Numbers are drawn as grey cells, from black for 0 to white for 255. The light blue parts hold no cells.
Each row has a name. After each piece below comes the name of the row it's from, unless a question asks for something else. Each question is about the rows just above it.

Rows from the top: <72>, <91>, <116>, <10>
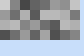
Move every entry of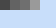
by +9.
[ 80 108 120 163]
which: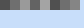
<10>
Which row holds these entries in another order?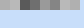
<116>
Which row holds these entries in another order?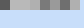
<91>
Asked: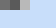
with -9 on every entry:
[102  81 176]

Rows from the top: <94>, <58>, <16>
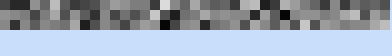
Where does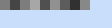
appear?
<58>
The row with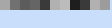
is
<94>
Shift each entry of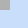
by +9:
[186]
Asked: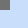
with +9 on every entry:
[122]
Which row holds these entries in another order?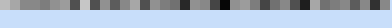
<16>

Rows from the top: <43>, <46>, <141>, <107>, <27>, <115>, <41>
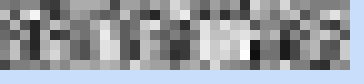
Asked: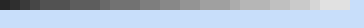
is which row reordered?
<141>
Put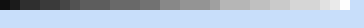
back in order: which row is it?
<115>
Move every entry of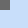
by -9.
[96]
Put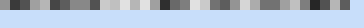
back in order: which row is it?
<141>
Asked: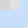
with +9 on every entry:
[223 234]
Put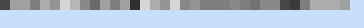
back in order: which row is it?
<43>
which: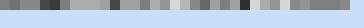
<43>

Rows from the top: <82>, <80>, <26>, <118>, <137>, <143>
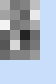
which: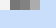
<26>
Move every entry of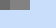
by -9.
[ 99 121 121]

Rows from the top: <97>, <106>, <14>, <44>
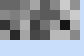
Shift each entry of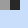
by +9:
[165  49]
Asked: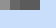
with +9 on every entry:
[154 112 100 100]
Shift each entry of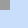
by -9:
[147]
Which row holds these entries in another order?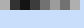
<14>
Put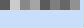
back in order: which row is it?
<106>
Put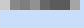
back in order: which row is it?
<106>
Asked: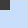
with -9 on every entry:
[51]

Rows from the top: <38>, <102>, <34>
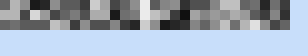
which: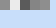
<38>
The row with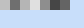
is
<34>
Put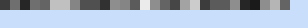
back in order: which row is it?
<38>
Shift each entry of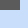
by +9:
[100 100]
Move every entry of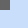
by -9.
[91]

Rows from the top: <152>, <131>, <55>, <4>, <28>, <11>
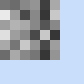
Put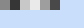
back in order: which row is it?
<131>
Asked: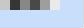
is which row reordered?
<131>
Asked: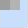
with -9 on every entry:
[149 170]
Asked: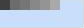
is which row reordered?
<152>
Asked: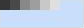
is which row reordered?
<4>
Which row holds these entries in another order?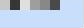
<4>

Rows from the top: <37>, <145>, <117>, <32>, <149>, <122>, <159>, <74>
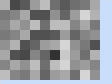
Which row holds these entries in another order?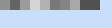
<145>
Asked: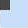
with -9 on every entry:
[63]
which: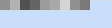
<149>
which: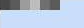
<37>

